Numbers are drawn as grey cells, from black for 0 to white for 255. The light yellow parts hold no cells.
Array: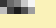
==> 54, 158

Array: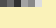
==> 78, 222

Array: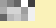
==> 158, 240

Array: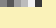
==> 132, 57

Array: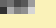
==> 101, 213

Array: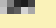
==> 183, 168

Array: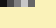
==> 18, 102
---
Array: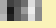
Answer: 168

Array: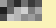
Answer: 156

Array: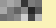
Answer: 152

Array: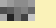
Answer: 170

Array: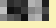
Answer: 148

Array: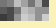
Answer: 117

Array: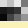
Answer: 217
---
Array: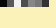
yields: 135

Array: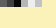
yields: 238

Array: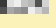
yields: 183

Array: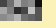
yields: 139

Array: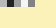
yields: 131

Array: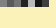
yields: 186

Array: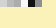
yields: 18
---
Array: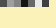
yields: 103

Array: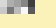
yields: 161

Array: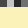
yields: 197

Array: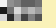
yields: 97

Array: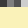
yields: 127

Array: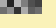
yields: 126

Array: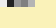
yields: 152
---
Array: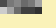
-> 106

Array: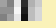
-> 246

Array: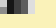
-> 63

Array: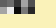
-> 10

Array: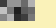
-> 31

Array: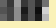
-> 141

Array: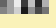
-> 207
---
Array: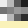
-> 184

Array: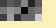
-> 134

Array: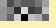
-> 90

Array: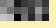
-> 70

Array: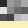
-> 153

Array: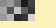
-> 110

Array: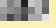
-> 199

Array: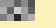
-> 98
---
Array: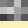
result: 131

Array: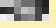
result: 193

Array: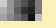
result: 205

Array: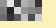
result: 147

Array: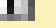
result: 250

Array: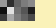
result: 152
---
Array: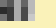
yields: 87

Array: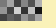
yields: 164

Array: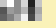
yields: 254

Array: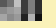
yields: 114

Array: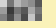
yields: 117

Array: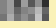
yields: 157
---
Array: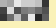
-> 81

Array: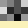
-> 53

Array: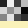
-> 7

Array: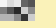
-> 139

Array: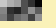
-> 94

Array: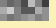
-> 144

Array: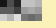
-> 156

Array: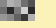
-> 41

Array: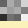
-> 128

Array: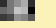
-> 8
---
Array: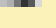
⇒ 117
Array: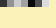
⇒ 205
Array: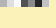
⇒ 250
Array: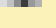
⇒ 139
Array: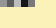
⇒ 188
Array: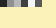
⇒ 184
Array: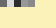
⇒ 45
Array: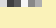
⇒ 92
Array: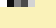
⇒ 131
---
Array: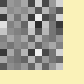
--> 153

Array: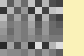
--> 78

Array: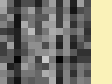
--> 159

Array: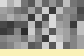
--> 117

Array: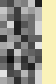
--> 198

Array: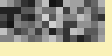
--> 102

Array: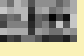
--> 128

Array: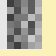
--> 93
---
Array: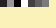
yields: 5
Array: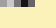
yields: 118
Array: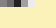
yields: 34
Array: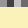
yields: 194
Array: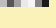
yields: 161
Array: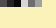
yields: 10
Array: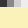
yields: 210
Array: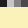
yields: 129
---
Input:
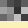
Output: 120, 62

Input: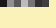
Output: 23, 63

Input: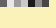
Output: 100, 71

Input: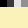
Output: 1, 145

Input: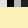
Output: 224, 33

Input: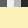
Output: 95, 42
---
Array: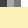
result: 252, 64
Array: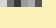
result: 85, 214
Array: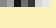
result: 229, 135
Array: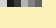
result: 99, 210
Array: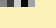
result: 163, 134
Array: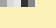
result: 135, 162
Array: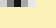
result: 231, 207
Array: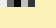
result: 52, 237
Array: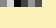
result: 80, 135
